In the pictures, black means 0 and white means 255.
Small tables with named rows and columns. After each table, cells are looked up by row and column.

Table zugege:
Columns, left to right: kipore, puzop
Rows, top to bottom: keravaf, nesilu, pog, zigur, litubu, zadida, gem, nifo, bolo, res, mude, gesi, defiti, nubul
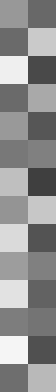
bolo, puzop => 83
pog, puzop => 73
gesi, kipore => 125
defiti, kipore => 245
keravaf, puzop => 104
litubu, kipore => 153
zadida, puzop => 128
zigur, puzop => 169
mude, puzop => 98
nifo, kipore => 148
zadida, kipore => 120
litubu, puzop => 86
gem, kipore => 191
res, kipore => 157
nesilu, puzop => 202
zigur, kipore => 106
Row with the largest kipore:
defiti

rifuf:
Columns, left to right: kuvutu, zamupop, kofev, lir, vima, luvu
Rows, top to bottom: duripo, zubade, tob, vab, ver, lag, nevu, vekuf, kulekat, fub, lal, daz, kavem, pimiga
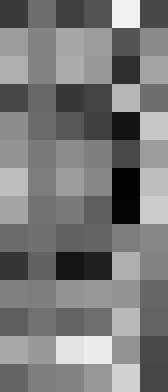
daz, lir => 111
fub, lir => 32
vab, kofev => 55
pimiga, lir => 151
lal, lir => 153
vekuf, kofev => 122
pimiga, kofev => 130
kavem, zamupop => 153
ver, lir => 64
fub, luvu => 131
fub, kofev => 20
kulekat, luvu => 134
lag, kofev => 139
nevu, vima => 3
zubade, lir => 155
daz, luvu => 98
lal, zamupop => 126
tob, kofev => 171

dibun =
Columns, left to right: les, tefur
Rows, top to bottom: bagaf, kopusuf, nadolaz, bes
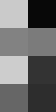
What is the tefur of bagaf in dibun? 8
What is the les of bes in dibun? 102
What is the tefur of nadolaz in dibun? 51
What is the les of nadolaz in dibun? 205
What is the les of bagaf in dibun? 202
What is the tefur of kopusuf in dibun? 123
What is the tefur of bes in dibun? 45
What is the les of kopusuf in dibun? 130

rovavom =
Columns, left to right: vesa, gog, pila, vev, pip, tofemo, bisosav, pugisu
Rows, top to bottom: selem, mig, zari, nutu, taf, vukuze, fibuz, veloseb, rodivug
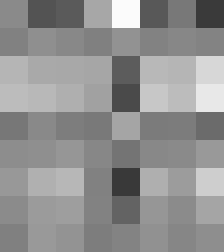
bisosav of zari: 181
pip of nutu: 74
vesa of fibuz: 152
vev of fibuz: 129
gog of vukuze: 143
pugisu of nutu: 232
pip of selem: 251
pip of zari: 92
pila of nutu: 175
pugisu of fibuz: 206

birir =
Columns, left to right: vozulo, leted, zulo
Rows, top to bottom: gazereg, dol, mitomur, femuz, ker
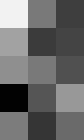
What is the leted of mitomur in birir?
121
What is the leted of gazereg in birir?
121
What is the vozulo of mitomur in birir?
143
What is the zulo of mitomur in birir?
80
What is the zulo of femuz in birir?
152
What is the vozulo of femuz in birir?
2
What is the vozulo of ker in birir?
124
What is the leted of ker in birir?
53
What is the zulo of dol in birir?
68
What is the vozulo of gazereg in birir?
242
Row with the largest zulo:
femuz

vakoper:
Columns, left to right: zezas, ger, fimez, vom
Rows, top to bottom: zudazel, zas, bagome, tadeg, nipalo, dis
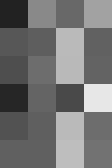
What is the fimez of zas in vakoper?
186
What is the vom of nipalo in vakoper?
109
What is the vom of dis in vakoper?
114
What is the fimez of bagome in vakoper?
185
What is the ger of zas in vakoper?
94
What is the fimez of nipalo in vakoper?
186
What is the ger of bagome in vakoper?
109
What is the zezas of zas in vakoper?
87
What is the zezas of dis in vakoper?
96
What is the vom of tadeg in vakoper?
231
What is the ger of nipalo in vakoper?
95
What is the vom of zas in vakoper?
97
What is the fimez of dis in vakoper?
190
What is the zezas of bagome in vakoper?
78
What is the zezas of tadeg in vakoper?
38
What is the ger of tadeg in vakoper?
100
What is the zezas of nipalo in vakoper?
82
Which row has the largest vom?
tadeg

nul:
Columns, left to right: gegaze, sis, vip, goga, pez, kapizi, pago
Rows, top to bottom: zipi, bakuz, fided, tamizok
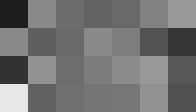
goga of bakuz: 138
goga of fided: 124
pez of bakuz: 125
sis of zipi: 137
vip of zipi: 108
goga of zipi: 99
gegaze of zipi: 30
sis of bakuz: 95
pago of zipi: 153
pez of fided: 139
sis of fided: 146
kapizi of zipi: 130
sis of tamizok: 97
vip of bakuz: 106
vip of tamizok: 112
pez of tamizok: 119
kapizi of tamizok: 145

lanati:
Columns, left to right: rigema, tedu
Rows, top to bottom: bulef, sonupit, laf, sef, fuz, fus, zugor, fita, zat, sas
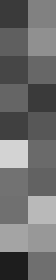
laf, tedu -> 103
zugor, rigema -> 114
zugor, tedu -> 98
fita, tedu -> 185
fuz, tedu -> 87
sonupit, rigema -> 95
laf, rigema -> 70
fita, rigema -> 112
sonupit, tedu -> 144
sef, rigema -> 101
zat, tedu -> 152
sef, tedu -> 58
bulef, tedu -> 129
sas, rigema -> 29
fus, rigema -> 211
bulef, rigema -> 58
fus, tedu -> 106
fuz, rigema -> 64
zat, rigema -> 164
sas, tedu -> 111
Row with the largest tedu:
fita

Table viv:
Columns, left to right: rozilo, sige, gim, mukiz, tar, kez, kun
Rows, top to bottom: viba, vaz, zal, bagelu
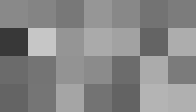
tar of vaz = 162
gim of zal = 147
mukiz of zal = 139
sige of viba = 132
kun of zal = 123
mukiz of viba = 150
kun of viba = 124
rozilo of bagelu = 100
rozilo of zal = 107
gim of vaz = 149

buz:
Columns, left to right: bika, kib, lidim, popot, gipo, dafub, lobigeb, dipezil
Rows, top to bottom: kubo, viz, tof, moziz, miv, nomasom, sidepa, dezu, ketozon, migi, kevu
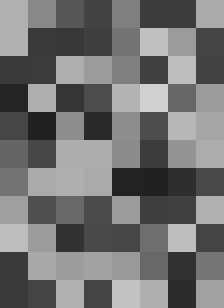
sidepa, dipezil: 72
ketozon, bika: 189
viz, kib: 57
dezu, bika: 159
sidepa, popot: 170
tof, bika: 58
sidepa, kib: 170
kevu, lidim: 176
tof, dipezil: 66
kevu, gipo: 194
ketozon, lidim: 50
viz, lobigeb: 155

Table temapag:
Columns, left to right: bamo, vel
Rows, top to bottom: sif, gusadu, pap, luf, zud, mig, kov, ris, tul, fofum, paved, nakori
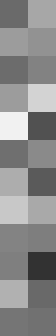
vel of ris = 169
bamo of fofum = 127
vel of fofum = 50
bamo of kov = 173
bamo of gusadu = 156
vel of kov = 90
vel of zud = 81
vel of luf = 211
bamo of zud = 241
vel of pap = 130
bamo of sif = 106
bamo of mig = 111

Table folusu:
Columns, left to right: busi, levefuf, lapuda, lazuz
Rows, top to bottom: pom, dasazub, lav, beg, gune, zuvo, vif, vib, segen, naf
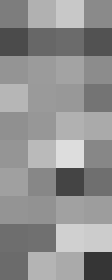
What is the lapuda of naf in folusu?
170
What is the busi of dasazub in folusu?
75
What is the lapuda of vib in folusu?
161
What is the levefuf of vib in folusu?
146
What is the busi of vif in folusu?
160
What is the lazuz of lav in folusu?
140
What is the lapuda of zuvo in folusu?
221
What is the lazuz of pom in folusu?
138
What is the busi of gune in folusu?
144
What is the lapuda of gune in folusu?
177
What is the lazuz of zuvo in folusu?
135
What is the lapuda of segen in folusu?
208
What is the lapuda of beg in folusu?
152
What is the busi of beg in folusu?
182
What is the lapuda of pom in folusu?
200
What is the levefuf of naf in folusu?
180
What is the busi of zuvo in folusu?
149

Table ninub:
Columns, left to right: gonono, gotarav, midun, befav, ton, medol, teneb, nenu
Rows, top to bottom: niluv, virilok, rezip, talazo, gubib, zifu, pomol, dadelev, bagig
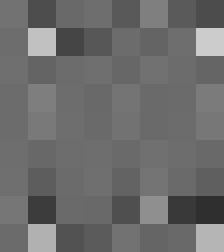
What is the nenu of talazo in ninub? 123
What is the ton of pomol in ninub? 99
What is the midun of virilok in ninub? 69
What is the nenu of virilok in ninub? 204
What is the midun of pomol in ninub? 107
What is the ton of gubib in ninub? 114
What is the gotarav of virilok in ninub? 193
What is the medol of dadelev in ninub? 143
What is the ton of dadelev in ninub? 79
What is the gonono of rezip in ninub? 111
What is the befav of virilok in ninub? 87
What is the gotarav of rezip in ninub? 100
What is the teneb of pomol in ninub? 106
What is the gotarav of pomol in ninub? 93
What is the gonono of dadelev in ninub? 118
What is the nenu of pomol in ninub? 95

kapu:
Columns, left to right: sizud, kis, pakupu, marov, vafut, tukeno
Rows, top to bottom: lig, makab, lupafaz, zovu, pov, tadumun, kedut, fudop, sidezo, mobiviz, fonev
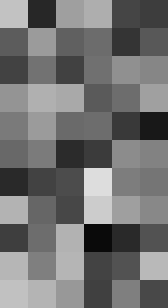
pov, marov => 109
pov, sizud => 122
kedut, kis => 66
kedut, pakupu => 76
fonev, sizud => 193
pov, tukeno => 24
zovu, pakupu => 169
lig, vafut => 69
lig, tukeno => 61
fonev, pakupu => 152
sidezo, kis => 109
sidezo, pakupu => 178
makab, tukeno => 88
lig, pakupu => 159

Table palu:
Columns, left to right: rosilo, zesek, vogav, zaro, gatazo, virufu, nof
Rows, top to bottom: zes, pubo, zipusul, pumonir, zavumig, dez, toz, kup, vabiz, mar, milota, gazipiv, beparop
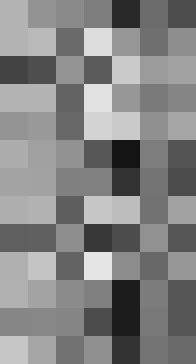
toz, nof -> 75
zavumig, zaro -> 211
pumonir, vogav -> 99
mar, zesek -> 196
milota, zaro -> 128
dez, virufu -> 125
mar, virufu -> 104
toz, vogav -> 128
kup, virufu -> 114
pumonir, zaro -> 225
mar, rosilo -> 175
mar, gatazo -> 140
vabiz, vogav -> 142

